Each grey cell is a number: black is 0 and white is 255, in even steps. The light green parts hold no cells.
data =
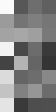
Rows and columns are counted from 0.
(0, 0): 250
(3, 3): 58
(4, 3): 52
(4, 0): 67
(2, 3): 121
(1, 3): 118
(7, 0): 228
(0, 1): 87
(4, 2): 101
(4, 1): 180

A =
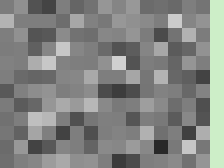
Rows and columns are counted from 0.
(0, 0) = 124
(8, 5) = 80
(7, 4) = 170
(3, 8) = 82
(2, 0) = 126
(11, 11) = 129
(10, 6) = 100
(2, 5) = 114
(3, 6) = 126
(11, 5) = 143
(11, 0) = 110
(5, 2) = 101
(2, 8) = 132
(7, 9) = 126
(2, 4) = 139
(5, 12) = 103
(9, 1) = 98
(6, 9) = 76
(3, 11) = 167
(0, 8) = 133
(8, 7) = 127
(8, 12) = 91
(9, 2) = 165
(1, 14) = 147
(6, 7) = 75
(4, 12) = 101
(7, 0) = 123
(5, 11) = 179
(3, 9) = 93
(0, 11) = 111
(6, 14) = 131
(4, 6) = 125

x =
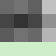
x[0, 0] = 105
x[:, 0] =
[105, 69, 91]
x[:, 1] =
[115, 51, 114]
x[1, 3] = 144

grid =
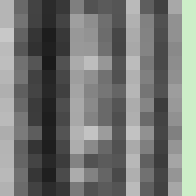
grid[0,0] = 181
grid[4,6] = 189
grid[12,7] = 101
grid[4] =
[190, 113, 85, 26, 82, 171, 189, 151, 83, 188, 120, 73, 141]
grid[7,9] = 172
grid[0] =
[181, 105, 67, 43, 56, 127, 82, 90, 85, 186, 94, 65, 168]
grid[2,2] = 53
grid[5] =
[182, 117, 65, 37, 71, 158, 144, 113, 81, 177, 128, 78, 144]
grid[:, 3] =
[43, 42, 29, 32, 26, 37, 40, 33, 30, 33, 30, 40, 31, 44]
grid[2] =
[200, 99, 53, 29, 56, 152, 147, 108, 70, 171, 131, 77, 145]
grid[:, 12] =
[168, 145, 145, 137, 141, 144, 157, 153, 145, 128, 149, 165, 149, 167]
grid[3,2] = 49
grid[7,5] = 169
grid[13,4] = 55
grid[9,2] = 93
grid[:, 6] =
[82, 142, 147, 152, 189, 144, 132, 138, 131, 195, 138, 82, 130, 81]
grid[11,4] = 60
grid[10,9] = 170
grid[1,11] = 81
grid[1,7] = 111
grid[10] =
[180, 97, 52, 30, 71, 173, 138, 104, 81, 170, 127, 65, 149]
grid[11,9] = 184
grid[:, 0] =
[181, 181, 200, 187, 190, 182, 175, 183, 186, 173, 180, 181, 185, 178]

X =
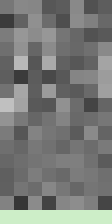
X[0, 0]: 119
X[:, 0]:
[119, 59, 124, 111, 97, 94, 114, 192, 147, 123, 111, 103, 95, 96, 130]
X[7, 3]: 86
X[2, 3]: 151
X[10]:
[111, 103, 120, 113, 102, 117, 108, 122]
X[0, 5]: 137
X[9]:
[123, 86, 131, 118, 112, 91, 138, 100]
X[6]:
[114, 166, 94, 155, 96, 90, 106, 160]
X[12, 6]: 120
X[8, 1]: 121
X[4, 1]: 184
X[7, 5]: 108
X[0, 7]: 93
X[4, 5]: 87
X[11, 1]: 110
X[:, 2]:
[134, 144, 140, 102, 86, 92, 94, 89, 102, 131, 120, 116, 125, 108, 139]
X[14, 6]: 127
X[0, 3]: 87
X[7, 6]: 68
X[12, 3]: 112
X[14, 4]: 134
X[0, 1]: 136
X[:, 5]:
[137, 140, 103, 104, 87, 133, 90, 108, 105, 91, 117, 127, 124, 103, 141]
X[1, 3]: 108
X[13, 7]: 113
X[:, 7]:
[93, 104, 89, 137, 164, 156, 160, 101, 119, 100, 122, 91, 111, 113, 69]

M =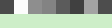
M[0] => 74
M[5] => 64
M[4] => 91

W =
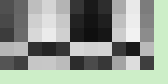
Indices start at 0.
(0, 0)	80
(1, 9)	237
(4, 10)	62
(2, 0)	60
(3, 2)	48
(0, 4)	180
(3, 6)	209
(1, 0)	73
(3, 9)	25
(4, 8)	164
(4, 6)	75
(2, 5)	27
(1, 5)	34
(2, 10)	140
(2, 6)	15
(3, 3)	36
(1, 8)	192

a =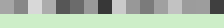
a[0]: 165
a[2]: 216
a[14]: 157
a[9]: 152
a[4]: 86
